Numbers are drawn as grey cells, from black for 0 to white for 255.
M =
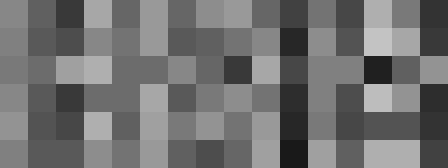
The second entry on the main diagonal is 89
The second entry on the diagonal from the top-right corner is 167
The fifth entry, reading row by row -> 102
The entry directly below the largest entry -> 32
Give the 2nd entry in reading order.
96
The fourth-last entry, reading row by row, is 96
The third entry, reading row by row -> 57
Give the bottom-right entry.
65
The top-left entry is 135
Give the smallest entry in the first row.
51
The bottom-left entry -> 128
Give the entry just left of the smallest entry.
160
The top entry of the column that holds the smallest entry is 65
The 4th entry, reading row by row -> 167
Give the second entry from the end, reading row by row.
175
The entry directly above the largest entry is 175
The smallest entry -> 25
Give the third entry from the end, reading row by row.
175
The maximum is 195
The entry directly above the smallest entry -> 39
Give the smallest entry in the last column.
45
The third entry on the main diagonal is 160

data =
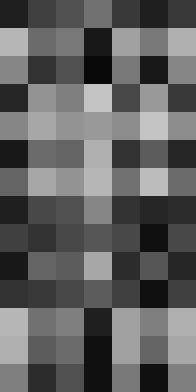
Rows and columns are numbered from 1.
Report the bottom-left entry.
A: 127
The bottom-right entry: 127
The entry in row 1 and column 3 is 80
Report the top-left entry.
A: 31
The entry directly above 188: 92
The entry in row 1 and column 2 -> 64
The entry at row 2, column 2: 107
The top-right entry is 57
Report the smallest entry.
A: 9
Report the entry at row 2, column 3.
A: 120
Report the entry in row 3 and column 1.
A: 134
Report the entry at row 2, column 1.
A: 182
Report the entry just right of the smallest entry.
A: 120

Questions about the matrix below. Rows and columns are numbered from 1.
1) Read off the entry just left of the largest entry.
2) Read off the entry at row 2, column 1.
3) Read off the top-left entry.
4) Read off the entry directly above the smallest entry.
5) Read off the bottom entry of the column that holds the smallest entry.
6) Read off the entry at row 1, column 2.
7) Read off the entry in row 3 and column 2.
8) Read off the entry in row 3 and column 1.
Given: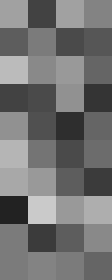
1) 34
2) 93
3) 161
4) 168
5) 123
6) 66
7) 137
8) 187

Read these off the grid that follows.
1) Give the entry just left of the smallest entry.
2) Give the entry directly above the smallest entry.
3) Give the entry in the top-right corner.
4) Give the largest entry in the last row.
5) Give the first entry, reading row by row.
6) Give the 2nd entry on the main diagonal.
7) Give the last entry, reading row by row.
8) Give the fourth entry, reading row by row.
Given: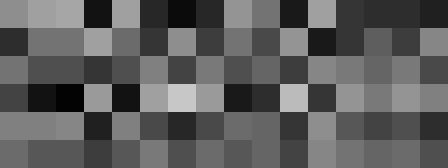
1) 18
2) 79
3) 32
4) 134
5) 142
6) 115
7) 79
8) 18

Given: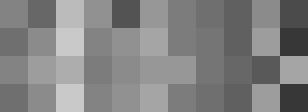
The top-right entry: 75
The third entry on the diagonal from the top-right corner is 103
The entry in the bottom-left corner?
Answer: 111
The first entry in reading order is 131
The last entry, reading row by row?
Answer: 55
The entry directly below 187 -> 201
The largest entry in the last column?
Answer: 165
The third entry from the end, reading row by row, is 96
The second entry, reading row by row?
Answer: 103

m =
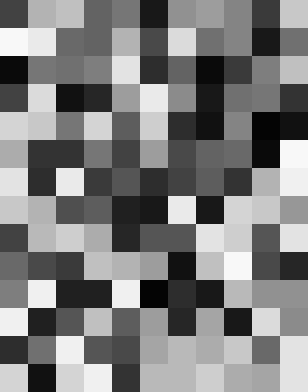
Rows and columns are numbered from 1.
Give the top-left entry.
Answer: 66
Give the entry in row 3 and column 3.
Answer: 112
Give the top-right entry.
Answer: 200
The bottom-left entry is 212
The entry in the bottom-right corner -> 227
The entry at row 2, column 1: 248
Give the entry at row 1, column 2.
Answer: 179
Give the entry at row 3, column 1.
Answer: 10
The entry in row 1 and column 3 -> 192
